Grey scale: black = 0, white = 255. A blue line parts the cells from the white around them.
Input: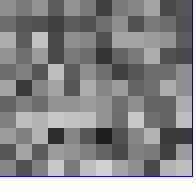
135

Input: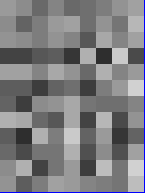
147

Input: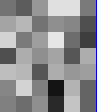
128

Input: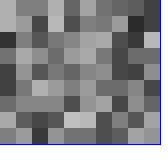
127

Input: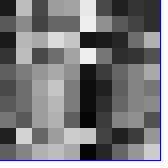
95
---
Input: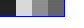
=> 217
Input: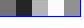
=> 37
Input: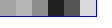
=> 182
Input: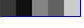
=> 17
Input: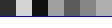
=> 212
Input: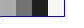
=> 115
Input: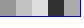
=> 193
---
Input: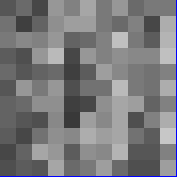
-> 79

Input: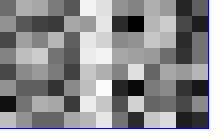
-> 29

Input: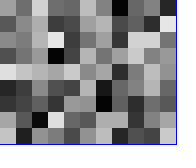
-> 68

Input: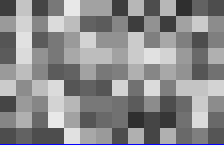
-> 127

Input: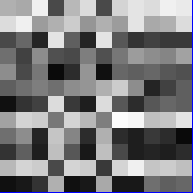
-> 95
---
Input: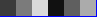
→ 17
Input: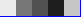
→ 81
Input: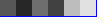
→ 65
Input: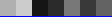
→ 120
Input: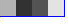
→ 50
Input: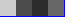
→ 76
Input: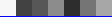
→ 45
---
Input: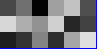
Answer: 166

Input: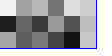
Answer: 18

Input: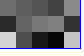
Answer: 8

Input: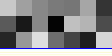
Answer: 30

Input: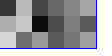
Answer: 118

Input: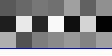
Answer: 131
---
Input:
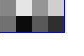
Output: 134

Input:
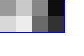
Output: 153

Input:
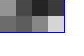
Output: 148

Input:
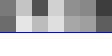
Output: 122

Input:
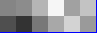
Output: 133

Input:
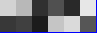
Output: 211

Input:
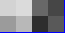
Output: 211

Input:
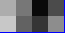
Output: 173

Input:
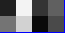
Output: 31
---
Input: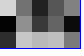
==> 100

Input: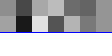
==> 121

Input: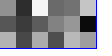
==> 151

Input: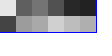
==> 189

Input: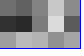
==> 219

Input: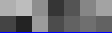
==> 111

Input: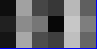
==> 199

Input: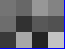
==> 88

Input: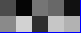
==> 198
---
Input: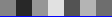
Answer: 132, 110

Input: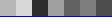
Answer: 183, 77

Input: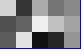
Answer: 211, 149

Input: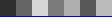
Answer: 47, 187

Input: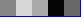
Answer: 134, 104

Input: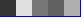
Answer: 52, 175

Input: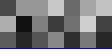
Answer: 73, 39
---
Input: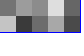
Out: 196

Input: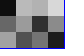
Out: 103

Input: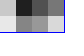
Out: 232

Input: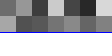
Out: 167

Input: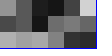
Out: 73

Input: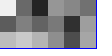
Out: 92

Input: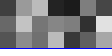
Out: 104

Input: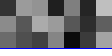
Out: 139

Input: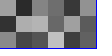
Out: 50
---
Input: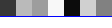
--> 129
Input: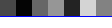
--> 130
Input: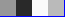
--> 186
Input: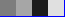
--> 224
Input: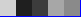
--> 138
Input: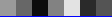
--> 84
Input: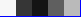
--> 186
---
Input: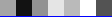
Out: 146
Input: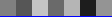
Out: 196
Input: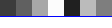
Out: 167
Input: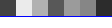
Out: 177
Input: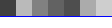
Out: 129
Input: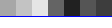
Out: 229
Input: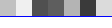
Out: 80
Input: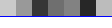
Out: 54
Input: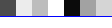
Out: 189
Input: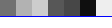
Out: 205
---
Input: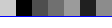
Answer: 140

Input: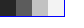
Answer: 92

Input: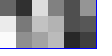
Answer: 221

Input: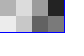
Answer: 200

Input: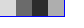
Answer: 107

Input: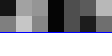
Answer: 162

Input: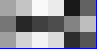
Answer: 235

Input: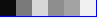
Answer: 163

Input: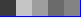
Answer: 131
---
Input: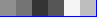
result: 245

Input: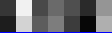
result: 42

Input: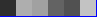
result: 81

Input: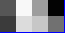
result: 157

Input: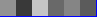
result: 133

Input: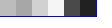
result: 74

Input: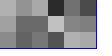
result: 113

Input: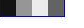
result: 236

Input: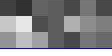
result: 118

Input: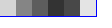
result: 72
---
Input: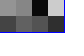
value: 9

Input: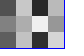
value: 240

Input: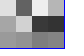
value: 57

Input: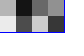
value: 104

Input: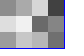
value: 106

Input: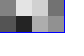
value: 209

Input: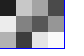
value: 87
